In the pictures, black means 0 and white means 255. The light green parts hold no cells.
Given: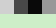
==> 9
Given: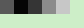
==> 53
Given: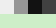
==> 18
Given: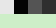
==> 84
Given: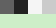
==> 245
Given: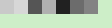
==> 85
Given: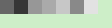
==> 151
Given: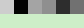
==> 164
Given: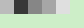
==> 134
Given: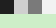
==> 122
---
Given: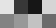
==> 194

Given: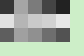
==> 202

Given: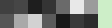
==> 210

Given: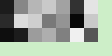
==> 207

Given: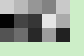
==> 54

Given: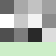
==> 243

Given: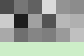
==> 161
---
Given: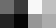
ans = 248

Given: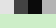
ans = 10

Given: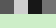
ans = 23

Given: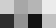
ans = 181

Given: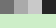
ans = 201

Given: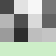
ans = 247

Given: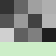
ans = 160

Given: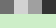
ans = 160
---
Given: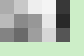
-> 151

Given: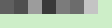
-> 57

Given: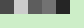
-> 93

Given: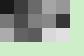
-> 128

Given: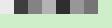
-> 179

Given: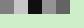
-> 15

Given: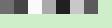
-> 170
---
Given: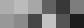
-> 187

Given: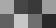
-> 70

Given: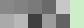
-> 130

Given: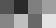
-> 42

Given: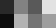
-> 130

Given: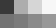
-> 173
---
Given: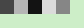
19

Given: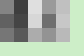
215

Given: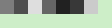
101

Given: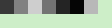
115

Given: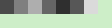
101

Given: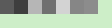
112

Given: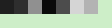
10

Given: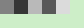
185

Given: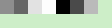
253

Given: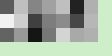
125
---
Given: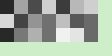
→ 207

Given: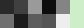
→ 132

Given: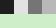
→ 184

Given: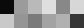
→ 215

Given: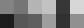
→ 215

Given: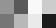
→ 204

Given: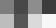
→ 60

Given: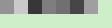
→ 159

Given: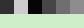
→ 141
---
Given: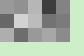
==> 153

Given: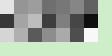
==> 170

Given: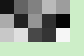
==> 72

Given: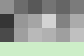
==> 177

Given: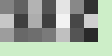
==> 192

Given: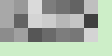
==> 125

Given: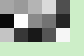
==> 24

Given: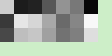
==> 114

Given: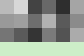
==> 123
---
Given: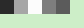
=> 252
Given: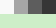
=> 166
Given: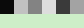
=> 221
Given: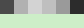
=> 191
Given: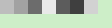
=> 92
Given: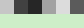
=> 162
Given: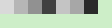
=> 196
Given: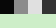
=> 139
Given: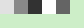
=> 50
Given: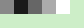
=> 102
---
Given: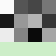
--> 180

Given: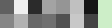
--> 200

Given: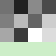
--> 100

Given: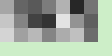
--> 147

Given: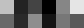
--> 119

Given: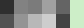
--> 205

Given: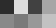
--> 152
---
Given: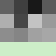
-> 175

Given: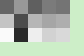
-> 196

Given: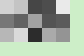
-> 119

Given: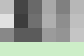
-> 225

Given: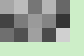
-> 67

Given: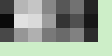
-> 10

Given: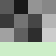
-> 57

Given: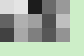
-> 99

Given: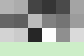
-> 101
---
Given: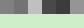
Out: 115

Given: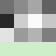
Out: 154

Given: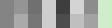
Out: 170

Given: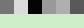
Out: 219

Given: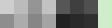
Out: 172

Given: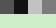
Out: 18

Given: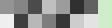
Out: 62

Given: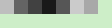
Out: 100

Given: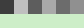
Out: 191
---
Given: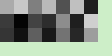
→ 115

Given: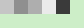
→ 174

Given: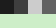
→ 62

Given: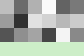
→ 69

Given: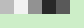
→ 146

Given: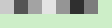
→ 149

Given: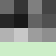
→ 200

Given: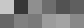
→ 156

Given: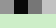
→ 8

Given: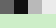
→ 16
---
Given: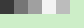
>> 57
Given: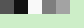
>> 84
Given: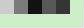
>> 204
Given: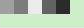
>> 159
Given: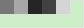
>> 119
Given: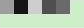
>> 158
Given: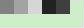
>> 129
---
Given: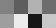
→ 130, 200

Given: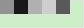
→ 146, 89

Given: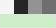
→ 244, 111

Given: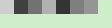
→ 206, 149

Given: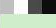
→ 191, 13

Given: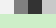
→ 242, 201
